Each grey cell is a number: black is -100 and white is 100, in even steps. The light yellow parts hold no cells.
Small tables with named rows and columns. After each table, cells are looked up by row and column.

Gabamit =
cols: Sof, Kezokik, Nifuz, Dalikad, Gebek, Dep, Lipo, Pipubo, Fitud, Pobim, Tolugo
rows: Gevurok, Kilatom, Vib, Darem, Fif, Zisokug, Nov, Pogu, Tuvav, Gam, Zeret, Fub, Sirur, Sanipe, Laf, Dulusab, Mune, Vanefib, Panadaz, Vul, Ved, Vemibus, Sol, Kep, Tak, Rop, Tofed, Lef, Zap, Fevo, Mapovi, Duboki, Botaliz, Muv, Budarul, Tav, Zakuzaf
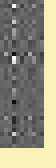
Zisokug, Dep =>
-40
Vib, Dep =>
-14
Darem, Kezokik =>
-30
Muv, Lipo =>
-19
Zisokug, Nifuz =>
-36
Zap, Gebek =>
-20
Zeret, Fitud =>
-36
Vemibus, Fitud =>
-29
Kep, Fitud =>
-19
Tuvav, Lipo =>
-21
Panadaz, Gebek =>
-25
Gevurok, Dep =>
-14

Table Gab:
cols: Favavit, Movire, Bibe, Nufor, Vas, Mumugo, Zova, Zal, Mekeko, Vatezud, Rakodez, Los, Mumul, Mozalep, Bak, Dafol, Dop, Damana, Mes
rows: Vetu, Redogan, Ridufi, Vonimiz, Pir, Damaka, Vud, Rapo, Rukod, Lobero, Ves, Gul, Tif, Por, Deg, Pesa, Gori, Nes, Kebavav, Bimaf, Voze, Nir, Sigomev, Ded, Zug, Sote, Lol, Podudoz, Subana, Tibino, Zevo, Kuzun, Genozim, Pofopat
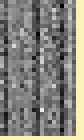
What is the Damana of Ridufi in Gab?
39
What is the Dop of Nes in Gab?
12
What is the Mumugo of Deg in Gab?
-30
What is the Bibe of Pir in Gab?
30
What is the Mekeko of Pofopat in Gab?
-40
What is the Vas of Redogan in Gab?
-3
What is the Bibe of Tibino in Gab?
-21
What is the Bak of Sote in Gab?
-17
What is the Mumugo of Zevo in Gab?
-5
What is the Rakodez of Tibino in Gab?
6

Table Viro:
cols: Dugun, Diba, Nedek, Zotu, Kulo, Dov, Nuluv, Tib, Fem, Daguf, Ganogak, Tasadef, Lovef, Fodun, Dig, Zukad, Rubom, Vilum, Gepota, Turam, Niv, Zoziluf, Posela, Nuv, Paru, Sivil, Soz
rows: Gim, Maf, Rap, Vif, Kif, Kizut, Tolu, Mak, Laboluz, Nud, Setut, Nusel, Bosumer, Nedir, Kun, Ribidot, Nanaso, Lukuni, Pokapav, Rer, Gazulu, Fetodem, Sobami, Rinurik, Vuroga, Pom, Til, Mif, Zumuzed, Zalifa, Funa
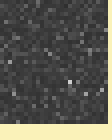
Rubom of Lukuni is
-40
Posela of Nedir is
-14
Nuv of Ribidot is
-58
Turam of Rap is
-56
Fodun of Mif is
-54
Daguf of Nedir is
-52
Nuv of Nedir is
-59

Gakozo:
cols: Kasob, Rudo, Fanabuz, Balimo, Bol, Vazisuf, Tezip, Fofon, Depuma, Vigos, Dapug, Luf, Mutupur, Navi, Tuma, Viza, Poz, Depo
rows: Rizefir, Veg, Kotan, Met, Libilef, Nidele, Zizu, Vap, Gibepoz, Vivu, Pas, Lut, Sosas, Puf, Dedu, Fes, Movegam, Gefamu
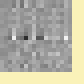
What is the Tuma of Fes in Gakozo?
31
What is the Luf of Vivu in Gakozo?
61
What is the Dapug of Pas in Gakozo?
17
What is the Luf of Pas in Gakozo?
8
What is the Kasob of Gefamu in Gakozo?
31
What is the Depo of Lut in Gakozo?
44
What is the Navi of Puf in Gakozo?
39
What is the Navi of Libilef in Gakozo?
27
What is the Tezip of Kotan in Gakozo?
13
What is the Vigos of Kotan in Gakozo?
10
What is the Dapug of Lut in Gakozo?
22
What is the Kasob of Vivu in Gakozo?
17
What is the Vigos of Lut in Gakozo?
17
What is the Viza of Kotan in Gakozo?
26
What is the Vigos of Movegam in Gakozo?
30
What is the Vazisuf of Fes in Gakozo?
22
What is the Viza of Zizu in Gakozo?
22
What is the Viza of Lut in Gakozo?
26
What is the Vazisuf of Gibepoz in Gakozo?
12

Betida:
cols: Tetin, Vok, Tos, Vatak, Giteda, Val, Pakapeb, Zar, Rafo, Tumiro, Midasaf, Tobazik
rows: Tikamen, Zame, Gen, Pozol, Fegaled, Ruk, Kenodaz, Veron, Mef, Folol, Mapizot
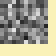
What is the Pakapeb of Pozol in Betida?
46
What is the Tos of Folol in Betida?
49
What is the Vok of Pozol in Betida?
-22
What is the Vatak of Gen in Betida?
14
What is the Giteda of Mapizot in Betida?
-35
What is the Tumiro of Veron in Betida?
15
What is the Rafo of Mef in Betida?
31
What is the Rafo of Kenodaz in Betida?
-48
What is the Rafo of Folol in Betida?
27
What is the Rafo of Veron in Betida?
39
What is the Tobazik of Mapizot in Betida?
-8
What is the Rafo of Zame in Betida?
-3
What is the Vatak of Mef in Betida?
10
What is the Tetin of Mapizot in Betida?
-48
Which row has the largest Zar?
Fegaled

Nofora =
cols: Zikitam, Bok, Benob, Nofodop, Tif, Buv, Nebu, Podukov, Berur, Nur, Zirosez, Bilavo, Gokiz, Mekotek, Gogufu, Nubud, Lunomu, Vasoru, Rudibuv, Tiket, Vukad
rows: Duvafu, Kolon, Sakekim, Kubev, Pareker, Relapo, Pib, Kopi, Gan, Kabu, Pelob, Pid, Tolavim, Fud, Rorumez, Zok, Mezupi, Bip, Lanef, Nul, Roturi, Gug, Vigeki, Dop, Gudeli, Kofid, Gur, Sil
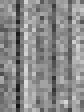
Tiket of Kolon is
40
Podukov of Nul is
5
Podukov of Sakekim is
0
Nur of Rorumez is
-8
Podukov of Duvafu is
25
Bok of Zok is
13
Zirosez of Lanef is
-11
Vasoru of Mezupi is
-7
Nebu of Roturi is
73
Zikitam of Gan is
17
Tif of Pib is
-17
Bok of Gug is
-17
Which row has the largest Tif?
Pib

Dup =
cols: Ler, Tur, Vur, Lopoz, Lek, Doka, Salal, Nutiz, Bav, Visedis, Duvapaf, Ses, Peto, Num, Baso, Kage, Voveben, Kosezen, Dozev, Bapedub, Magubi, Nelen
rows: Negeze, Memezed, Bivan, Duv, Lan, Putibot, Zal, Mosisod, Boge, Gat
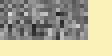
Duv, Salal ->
57
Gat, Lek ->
15
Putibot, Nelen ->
-29
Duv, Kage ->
-54
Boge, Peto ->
50
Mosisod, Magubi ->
-11
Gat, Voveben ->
17
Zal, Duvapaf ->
-43
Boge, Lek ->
9

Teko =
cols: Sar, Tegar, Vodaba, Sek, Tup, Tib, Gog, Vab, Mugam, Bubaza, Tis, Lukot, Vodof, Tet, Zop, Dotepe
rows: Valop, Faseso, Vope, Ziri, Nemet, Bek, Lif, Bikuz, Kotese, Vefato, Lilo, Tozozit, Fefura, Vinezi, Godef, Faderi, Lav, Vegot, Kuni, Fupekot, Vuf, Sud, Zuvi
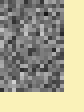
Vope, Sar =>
13
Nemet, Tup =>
-21
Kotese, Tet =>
-15
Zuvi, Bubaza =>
12
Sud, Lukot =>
-55
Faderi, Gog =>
-24
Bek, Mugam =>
35
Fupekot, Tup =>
-22
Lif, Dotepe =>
-32
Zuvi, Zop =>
13
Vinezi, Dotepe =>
-49
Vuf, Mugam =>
1
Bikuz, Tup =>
-39
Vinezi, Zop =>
-23
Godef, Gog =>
-2
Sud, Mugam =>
-7

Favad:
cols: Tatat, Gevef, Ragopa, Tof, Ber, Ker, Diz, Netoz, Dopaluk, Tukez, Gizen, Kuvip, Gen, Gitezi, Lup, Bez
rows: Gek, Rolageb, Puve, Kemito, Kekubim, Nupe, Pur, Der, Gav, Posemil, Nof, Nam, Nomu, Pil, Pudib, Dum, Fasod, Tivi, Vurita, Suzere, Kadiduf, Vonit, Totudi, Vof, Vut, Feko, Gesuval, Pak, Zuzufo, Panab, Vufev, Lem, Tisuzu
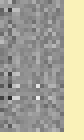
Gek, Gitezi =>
16
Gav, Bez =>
8
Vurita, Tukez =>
24
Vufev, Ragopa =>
20
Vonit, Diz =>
4
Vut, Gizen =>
-14
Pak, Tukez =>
37
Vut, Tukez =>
84
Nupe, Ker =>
21
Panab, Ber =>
10
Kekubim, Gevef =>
17

